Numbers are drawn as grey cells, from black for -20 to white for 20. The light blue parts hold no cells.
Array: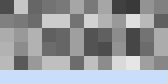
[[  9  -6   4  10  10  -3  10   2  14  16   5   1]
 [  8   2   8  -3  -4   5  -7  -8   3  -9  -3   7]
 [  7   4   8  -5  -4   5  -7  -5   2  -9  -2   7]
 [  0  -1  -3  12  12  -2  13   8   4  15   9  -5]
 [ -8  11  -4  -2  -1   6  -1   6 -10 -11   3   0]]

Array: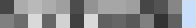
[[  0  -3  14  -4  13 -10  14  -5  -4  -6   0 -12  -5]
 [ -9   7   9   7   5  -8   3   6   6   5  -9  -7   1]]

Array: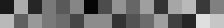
[[  9  -5   4  -1  -3  -9   2   2 -12  -7  -3   5 -10 -14  15  11]
 [-16   7 -14  -1  -6   1 -19  -8   3  -4   5 -12   6   9 -11   0]]

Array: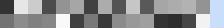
[[ -2   2   0   1  19 -10  -1 -11   2   4   5 -12 -13  -9  18]
 [-12  16  12  -8   3   6 -10   7  -7  11  -6   6   7   8   3]]

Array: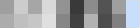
[[  7  10  11  15   1 -10   8  -8   0]
 [  5  12   6  14   3 -11   2  -7   5]]

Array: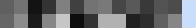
[[ -4   2 -16   1  11 -18 -12   8   8 -15 -13  -5   1]
 [ -5  -2 -17 -12   0 -10  -2  -1  -9  -6 -11  -7  -8]]

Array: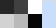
[[ 13   9 -19]
 [-14 -10  20]]

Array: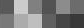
[[ -1   7  10  -5  -9 -11]
 [ -6  12   0  -7   2  -3]]
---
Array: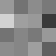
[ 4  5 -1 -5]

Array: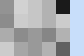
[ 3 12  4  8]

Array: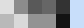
[15 14]

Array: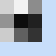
[ 13 -18 -12]

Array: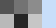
[ -7 -14]

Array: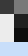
[-11 -15]
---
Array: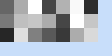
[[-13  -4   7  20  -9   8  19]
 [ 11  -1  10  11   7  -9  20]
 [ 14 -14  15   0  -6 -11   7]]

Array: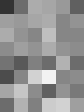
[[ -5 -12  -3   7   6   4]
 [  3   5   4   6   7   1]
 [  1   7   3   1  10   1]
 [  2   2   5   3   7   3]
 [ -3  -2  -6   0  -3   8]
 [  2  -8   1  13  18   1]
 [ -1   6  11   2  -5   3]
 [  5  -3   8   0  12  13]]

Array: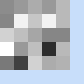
[[  9   2   4   7   4]
 [  9   1  18  11  18]
 [  1  13  10   6   1]
 [  9  20   4  10 -13]
 [  8  -1 -10  13   7]]

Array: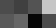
[[ 11  -8 -10  -7]
 [ -8  -6  -4 -19]]

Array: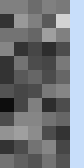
[[ -1   0   0  -3   0]
 [ 13 -12   4   0  -6]
 [  0  -2  -2  -4   5]
 [ -8   1 -12  -9 -13]
 [ -1 -12  -2  -8  -9]
 [ -4 -12  -6  -4  -8]
 [  1  -7  -9  -8  -1]
 [ -8 -18  -9   0 -13]
 [ -4  -8   1   1  -2]
 [-12   3   5   2  -8]
 [ -9 -12  -8  -2   1]
 [ -7  -2  -5  -7  -2]]

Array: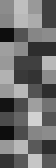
[[-10   2  10   4]
 [-10   1   9   7]
 [  2 -18  -7   1]
 [-13   5   2 -13]
 [  9   4 -10 -10]
 [  2   8 -11 -12]
 [-13   4   9  -7]
 [ -2 -17  -8   5]
 [ -7  -8  -4  13]
 [  2 -18  -8   1]
 [-13   4   9  -6]
 [ -6 -12  -6  11]]

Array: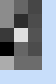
[[ -9   2  -4]
 [ -8   2 -13]
 [ -7 -11  15]
 [ -8 -20  -4]
 [ -3   7  -3]]

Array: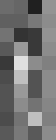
[[  3  -3  -4 -15]
 [  2  -5  -5  -1]
 [  3  -2 -12 -11]
 [  2  -6   4 -11]
 [  0 -11  15   2]
 [  2  -8  10  -7]
 [  2  -7   4  -7]
 [  1  -7   2  -2]
 [  0  -8  -2  10]
 [  2  -6  -1  -6]]
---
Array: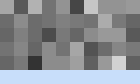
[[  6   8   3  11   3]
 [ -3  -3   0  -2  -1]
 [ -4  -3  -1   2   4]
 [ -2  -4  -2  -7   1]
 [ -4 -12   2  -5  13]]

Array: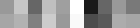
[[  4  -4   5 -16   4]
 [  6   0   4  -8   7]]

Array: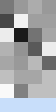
[[-1  7]
 [-9  5]
 [17 -2]
 [ 8 -6]
 [ 6  9]
 [10  6]
 [19 10]]

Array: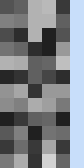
[[ -7   8 -11]
 [  0   8  -5]
 [ -8   8  -7]
 [ -2 -13   4]
 [  8  -5  10]
 [-14  -5 -13]
 [  3 -12   4]
 [  2   7  -1]
 [-15  -5 -15]
 [ -6 -15  -3]
 [-11 -11 -11]
 [ -1 -12  -4]]

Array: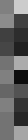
[[  0]
 [  2]
 [-10]
 [ -9]
 [ -2]
 [  0]
 [ -4]
 [  0]
 [ -2]
 [ -2]]

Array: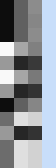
[[-18   2]
 [-18   1]
 [-18   2]
 [ 19   0]
 [  4 -11]
 [ 19  -1]
 [  4 -12]
 [-18   1]
 [ -3  13]
 [  4 -12]
 [ -3  13]
 [ -3  13]]

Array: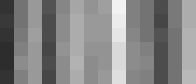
[[-12   4   1   3  18  -2  -1]
 [-11   4   2   4  17  -2  -1]
 [-12   5   2   4  16  -2  -2]
 [-13   4   3   3  14   0  -2]
 [-13   4   2   2  14   1  -2]
 [-12   4   2   2  15   0  -2]]
